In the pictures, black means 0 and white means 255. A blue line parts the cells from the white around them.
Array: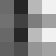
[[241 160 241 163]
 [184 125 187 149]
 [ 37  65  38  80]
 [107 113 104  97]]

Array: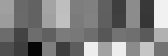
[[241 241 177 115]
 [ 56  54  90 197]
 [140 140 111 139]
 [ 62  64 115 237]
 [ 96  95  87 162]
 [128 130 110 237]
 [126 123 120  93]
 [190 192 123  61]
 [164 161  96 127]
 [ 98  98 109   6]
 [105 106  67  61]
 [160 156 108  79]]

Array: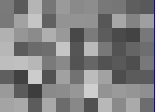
[[ 89 159 120 110 120  91 143 109]
 [ 94 131  67 101  78  91 149 170]
 [118 167  74  83  89  77 154 138]
 [120  87  92 120  82 162 147 184]
 [141 146 123 186 102 188 207  81]
 [138 147  72  85  83 114 151 136]
 [154 147 153 197 137 161 140 108]
 [118  97 175 110 122  82 138 169]
 [181 197 139 107 183 204  61  92]
 [ 90 162 150  91 192  65  91 169]
 [122 121 177 183 190  95 154 164]]

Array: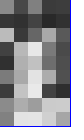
[[ 61  49  89  74  78  80  46 204 166]
 [ 59  41 169 122 110 172  66 203 208]
 [128  67 102 231 193 227 233 157 228]
 [ 72  49  57 184 176 169 195 173 227]
 [138  54 187  65  48 123  60 139 129]]

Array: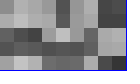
[[ 76  67 177 169  53]
 [ 70  67 170 166  74]
 [174 167 101  96 172]
 [150 154 153  82 106]
 [ 82  88 191  85 103]
 [153 169 156  80 109]
 [168 174  67  89 178]
 [177 189  78  94 195]
 [141 172  97  83 161]]

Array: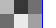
[[112 161]
 [ 55 234]
 [185 109]]

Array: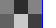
[[131  62]
 [ 44 201]
 [129  97]]
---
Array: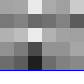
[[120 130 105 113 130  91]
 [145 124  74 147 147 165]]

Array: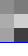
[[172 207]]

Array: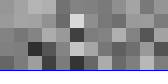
[[154 164 162 145 107 216 142 120 111 154 155 124]
 [128 126  47  85 132 196 165 119  96 111 153  83]]

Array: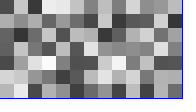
[[174 141 174 102 153 109  72 201  59  88  94 209  54]
 [ 96 196 119  86 189  86 226 146 136 142 132 223 129]
 [213 201 150 120  64  89 187 227 178 212 120 179 175]]

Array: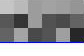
[[ 87  53 156  82  74  99]]

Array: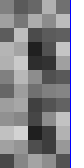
[[160 119 173 140 188]
 [181 164  32  81 196]
 [128 184 141  80  89]
 [158 167  64  83  98]
 [193 211  31  60 178]
 [ 72 134 164 142  82]]

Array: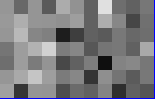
[[153 174 149 148 144 158  97 174 135  70 112]
 [117 157 178 209 124 135  87 117 120  97 169]
 [150 169 197 158 123 135  52 143 116  91 120]]
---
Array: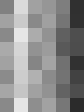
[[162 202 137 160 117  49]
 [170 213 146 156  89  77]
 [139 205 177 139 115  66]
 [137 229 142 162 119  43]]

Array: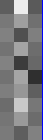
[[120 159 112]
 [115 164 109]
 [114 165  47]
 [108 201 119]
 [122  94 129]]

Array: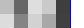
[[220 132 210 168  64]]

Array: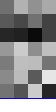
[[ 89  72 113  66]
 [152 203 142 191]
 [138 187  90 230]]

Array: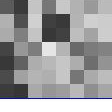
[[177  79 208  64  57 180 207 204]
 [ 68 151 125 229 180 105 123 130]
 [ 75 161 180 175 198 118 170 188]]

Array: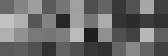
[[194 175  86 131  38 161 118 172  51  44  59  49]
 [ 90  94  80  50  98  80  55  49 102 136 100  64]]
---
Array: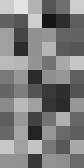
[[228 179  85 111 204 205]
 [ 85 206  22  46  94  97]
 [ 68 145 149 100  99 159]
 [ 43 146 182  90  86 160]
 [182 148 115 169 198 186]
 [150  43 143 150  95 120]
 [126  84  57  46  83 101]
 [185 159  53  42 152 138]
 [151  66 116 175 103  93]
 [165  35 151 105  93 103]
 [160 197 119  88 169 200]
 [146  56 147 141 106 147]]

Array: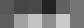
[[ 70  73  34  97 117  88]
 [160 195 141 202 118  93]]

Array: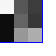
[[ 87  60 247]
 [100  55  12]
 [152 174  13]]

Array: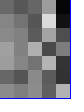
[[ 87 102 157   5 105]
 [115  86 219  18 133]
 [129  91 164  78 137]
 [130 176  74 125 160]
 [134 115 180  52 157]
 [ 85 138  91  50 103]
 [126 141  95 179 139]]

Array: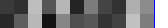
[[ 48 190  85 182  36 124  68  49 175 140  58]
 [ 94 184  19 134  79  87  51  66 193 125  40]]

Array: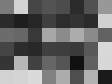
[[211  70  83  76  43  81 152 123]
 [ 30  38  63  45  51  43 209  43]
 [103  56 167 139 172 138  98 108]
 [ 44  40  64  62  58  88 216  69]
 [183  65 102  85  17  96 215  53]
 [212 218 129 172  78 177  26 210]]
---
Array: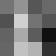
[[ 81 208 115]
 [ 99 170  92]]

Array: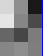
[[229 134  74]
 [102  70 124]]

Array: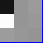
[[252 149 152]
 [156 151 148]]

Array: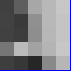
[[ 66  58 144]
 [ 65  61 142]]

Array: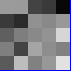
[[ 58  42 145]
 [ 95 126 137]]

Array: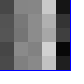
[[ 83 120 140]
 [ 85 117 140]]

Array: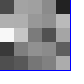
[[176 175 152]
 [248 198 123]]

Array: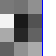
[[243  25  82]
 [170  38  98]]
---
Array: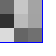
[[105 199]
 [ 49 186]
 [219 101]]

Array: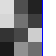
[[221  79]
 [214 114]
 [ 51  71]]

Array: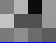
[[128 181]
 [195  80]
 [122 142]]

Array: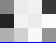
[[133 235]
 [ 35 242]
 [176 208]]

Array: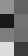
[[147  98]
 [ 24 114]
 [125 109]]

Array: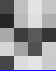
[[ 72 192]
 [ 38 187]
 [169  61]]

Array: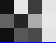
[[ 19 231]
 [ 98  37]
 [ 15  87]]

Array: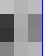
[[193 180]
 [ 58 172]
 [ 51 167]]

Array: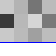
[[201 179]
 [ 57 184]
 [201 186]]
